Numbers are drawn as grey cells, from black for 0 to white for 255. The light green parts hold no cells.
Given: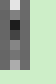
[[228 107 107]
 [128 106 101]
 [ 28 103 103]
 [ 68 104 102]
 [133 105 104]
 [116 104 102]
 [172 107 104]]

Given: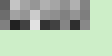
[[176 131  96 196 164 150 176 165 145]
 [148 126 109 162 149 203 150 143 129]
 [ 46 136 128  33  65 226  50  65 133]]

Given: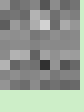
[[103 115 156 108 118 133  85 140]
 [135 126 113 117 106 179 154 112]
 [170 150  93 154 130 173 210 107]
 [134 137 145 142 146 120 128 142]
 [137 138 136 140 139 131 138 137]
 [159 156 139 178 173  98 162 145]
 [ 83 104 179 101 119 113  48 148]
 [131 130 133 142 132 135 144 121]
 [101 105 148 117 109 139 103 113]]

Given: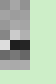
[[166 146 144]
 [157 160 163]
 [169 165 152]
 [203 177 134]
 [ 30  37 221]
 [120 103 106]
 [170 172 173]]

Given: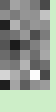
[[121  73  98 163 147]
 [146 194 143 124 149]
 [150 144  32 178 123]
 [ 77 124 101 116 152]
 [128 159  84  27  81]
 [110 167 107  82 147]
 [ 93 112 129 120 179]
 [252  72 212 174 131]
 [144 155  30 164  94]]

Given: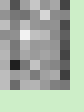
[[167  68 175  82 160 198 149]
 [139 134 146 119 115 150 214]
 [146  74 190 130 190 150 144]
 [139  96 141 144 242 192 185]
 [149  81 174 120 181 153 155]
 [154  68 182 125 167 155 164]
 [134  97 174  31 120 194 144]
 [170  62 189 157 164 124 161]
 [128 120 189 107 178 180 154]]

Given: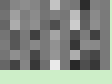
[[128 123 106 134 141 133 114 195 126 119  44]
 [138 122 114 159 126 139 117 127 119 188  92]
 [142 122 102 172 130 143 107  78 123 204  96]
 [ 64 121 116  86 122  63 120 164 124  78 124]
 [137 120 123  87 120 136 122 145 120  54 139]
 [ 71 121 117 143 127  71 122 149 119 173  88]
 [ 55 122 102  67 133  55 111 234 119  40  78]]

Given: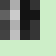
[[ 19  51  62 173]
 [ 18  21  97 203]
 [ 22  53  61 176]
 [ 35  53  66 191]]

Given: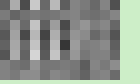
[[132  80  98 172  76 201 105 185  94 132 122 105]
 [119 133 123 101 114 123 115 119 128 132 116 111]
 [135 103 104 152 106 195  96 157  74 135 149 125]
 [122  84  88 162  73 183  68 174  94 148 139 105]
 [138  95  98 167 106 195  84 185  54 156 126 129]
 [130 103  85 172  99 213  90 196 108 151 119 129]
 [122 141 130 117 110 147 118 119 123 119  93 133]
 [132 107 130 122 140 141 115 135 128 116  99 127]]
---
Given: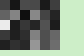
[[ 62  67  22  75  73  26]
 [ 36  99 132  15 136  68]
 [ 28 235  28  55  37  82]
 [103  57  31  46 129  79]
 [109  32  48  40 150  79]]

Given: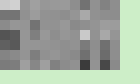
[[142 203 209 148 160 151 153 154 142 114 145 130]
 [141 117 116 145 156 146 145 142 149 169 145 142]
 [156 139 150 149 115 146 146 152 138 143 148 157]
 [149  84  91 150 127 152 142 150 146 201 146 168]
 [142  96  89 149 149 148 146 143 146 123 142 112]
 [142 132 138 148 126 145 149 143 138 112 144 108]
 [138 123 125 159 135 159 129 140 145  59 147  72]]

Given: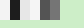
[[117 243  29 231 245  84]
 [117 243  29 231 245  84]]

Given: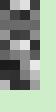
[[ 61  44 190 223]
 [131 116  66  42]
 [104 105 107 108]
 [142 149  60  65]
 [ 46  63 184 227]
 [ 89 101 124 141]
 [232  27  29 143]
 [189  51  48 125]
 [157 184  46  51]]

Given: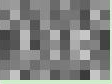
[[148 149 155 100 140 139 106 155 109  99 144]
 [101 108 172 103 109 139  95 119 117  77 183]
 [146 151 109 146  85 152 117 114 138  88 132]
 [ 68  67  88 186  94 113 184  81 181 198 104]
 [ 67  76  85 182  71 120 141  91 172 127 131]
 [104  88 122 151 147 112 176 106 155 195 105]
 [109 118 125 135 110 126 120 122 131 114 139]
 [145 143 194  81 132 156  86 118 104  59 197]]

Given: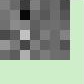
[[ 74 127 105  59 126  95 106]
 [ 86 116 129   8 105  88 108]
 [103 112 139 131  95 109 111]
 [130  74  93 193  91 125 107]
 [ 82 150 121  70 126  98 107]
 [108 107  92 175 104 123 110]]

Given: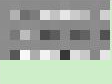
[[138 140 142 137 138 138 138 143 138 138 140]
 [207 140 177 111 124 223 194 229 203 185 138]
 [137 140 138 141 140 136 138 136 137 138 140]
 [ 81 141 121 188 147  76  93 136  85  98 138]
 [137 140 140 140 140 137 138 141 138 138 139]
 [229 140  87 248 172 242 209  54 223 200 135]]
